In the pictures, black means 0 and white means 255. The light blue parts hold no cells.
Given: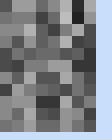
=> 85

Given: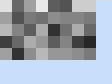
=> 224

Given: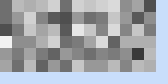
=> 111

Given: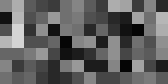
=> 133

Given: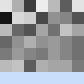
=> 227

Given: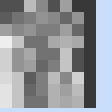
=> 80

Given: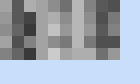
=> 163

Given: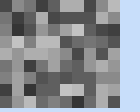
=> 72
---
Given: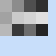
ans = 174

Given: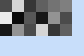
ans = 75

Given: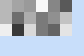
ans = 184

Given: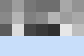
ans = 128

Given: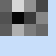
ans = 103

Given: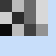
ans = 55
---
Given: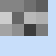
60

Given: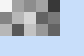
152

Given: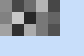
120

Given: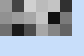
133

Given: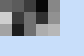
173

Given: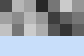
51

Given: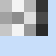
151
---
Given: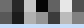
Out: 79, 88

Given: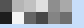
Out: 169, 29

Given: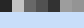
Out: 148, 38

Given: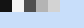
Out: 211, 19

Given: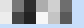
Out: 110, 237

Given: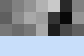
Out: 129, 119
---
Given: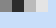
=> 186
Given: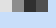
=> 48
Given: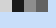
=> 141
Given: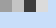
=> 61
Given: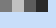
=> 92
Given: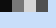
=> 213
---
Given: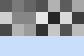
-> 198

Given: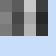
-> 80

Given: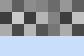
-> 119

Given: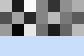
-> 29

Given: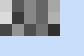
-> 79

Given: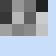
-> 130

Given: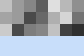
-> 193
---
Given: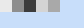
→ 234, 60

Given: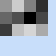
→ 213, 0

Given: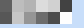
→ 254, 66

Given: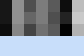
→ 201, 3

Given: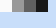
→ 250, 24

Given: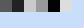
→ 221, 3

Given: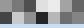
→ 235, 37
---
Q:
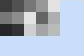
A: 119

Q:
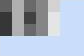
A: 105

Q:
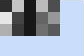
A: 23

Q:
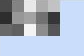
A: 232

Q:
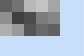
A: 184

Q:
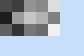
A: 147

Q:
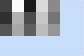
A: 27
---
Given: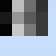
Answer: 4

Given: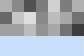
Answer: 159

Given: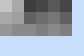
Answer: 149

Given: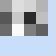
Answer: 107

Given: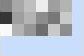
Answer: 249

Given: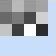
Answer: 196

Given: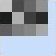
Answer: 94

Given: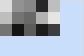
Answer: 116
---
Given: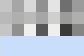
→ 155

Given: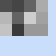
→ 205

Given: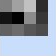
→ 140

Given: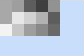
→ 178

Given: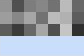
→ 177

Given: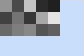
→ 168

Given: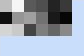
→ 25

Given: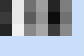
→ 13

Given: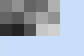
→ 166
